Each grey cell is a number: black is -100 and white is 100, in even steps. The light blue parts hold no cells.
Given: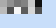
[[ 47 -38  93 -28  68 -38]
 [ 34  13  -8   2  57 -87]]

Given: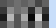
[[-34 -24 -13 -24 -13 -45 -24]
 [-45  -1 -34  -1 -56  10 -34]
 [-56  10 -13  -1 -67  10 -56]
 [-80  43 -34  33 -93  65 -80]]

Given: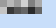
[[ 54 -56 -33 -21 -67 -21]
 [ 22  44  22  64   0  33]]

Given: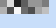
[[ 40 -38  94 -15 -38  30  50]
 [  8  72 -74 -26  18  18  -3]]

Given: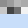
[[ 56 -47 -12  90]
 [ 11  22  43  33]]

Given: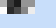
[[ 98 -67 -43   5  85]
 [ 40 -54 -78  17  17]]
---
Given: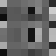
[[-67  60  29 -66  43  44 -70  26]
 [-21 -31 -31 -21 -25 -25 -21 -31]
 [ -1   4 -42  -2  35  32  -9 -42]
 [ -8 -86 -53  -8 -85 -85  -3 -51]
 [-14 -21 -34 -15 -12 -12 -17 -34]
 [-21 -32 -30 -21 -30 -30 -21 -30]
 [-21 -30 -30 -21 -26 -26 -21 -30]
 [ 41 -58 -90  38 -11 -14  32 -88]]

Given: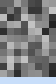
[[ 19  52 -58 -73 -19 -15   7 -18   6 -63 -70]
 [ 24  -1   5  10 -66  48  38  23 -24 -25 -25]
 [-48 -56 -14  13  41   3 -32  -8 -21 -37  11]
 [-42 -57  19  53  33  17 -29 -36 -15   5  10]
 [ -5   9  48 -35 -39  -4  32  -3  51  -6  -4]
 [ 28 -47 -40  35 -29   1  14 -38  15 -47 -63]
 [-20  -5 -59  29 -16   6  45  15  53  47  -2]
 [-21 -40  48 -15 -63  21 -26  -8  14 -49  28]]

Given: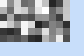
[[ 52  55  58 -64 -20 -39]
 [-44  14 -52  -9  26  84]
 [-70 -20 -15   2   3  10]
 [ 51 100  18 -43  75  41]
 [ 88  78  15 -73   0 -70]
 [ -6   5 -39  72  10 -62]
 [-15  61 -26  93  92 -19]
 [ 68  71 -40  15 -50 -38]
 [ 11 -13  33  57 -66 -28]
 [ 92  39 -49  86 -58 -41]]

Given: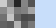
[[-35  29 -37  -7]
 [  4   1 -42 -30]
 [-71  -5 -21  40]
 [  2  38  54 -29]
 [ 59   8 -11 -22]]

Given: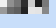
[[ -6   6]
 [-77  79]
 [ 59  80]
 [-65 -73]
 [ -8 -26]
 [ 13 -18]
 [ 88  20]]

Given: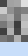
[[ 75   0  40  51  39 -30]
 [ 30  -7  -9 -52 -44  38]
 [ 27  13  34  19  38 -18]
 [-44  59  22  -5 -50  -6]]

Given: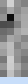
[[  2  26  32  33  40   6  22   4  -8   4  -6]
 [ 15  10  20   0  28  22   5  16  13  33  18]
 [ 64  31 -89 -38  -8  31  48  47  62  60  51]
 [ 18   1  15 -40 -16  -5  33  25  -5  18  -7]]

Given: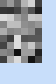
[[-50 -76  52  18 -35 -32   0 -74 -49]
 [ 65 -36  57   7  11 -32  56  24 -85]
 [ 41  -2   6  12  24 -36  24  24   8]
 [-21 -47  26  48  12  73  73 -88  71]
 [ 20 -60  63  49   7 -54  15  -3  37]
 [ -7 -58  72   4  36 -25 -47   6 -51]]
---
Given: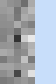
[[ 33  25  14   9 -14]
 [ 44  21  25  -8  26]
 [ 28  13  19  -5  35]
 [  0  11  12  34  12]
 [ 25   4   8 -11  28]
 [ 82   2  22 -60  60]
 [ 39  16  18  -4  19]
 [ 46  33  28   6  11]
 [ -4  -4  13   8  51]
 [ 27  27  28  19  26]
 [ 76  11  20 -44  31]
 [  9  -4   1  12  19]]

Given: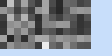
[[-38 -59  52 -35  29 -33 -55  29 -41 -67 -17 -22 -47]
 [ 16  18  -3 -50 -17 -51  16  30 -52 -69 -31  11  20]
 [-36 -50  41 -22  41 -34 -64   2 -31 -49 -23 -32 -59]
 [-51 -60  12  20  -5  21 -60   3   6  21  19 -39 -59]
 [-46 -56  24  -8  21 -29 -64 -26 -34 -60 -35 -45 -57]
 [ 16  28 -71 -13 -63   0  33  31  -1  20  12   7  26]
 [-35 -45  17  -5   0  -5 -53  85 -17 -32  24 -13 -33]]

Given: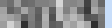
[[-19  -3 -14  22 -18 -14   0   0   6  67   7   4  11 -48  18]
 [  5  27 -24  -8  30   0 -24  27 -27  49   1  29 -19 -55  32]
 [ -7  33  26  14 -24  -1 -29  38 -37  51  25  45  26 -33 -29]
 [ -9  23  64  35 -62  -5 -24  33 -27 -19  43  26  52  32 -64]]

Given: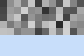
[[-35 -52  12  38  -7  56 -51  38  14 -35  57   3]
 [ 31 -45  23  15  62  10  16 -60 -22  46 -29 -34]
 [ 20 -41  31  55 -32  17  -3 -14 -10  54 -48  31]
 [  7  40  -4  22  -5  63  -8  47  58 -67  61  13]
 [ 16  51  49  -2  15  15 -49 -20  51   0  64 -35]]

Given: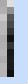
[[ 74  33]
 [ 12  38]
 [-32  56]
 [-43  44]
 [-60  44]
 [-86  35]
 [-59  38]
 [-81  42]
 [-77  36]
 [-79  43]
 [-87  42]]

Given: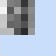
[[ -3  77  -1  -7 -58]
 [  9  91 -30  30 -25]
 [  4  55  -2 -16 -55]
 [  7  57 -21 -18 -36]
 [ 19  45  47 -36 -67]]

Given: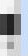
[[ 65  92  91]
 [ 63  92  84]
 [-14 -50 -73]
 [-13 -50 -73]
 [-14 -51 -74]
 [ 68  85  57]
 [ 67  77  22]
 [ 66  89  68]]

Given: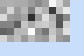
[[ 28  36  38  34  33  22   9  24  92  65]
 [ 83  25  67  22  42   0  58  40 -53  50]
 [  7  70  22  17  28 -63  23  74  38 -28]
 [ 64   3   4 -25  55  33  56  61  47 -34]
 [ 75 -22 -15  43  45  97  16  -8  54  27]
 [ 12  66  33  49  21  47  26  19  64  21]]

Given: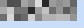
[[-19  12 -39 -37  28  12  72 -69  22  12  21]
 [  2  35  58  -9  -9 -68  23  52 -14  16 -28]
 [ 16 -13  67 -30 -18  63   7  39  39  46  44]]
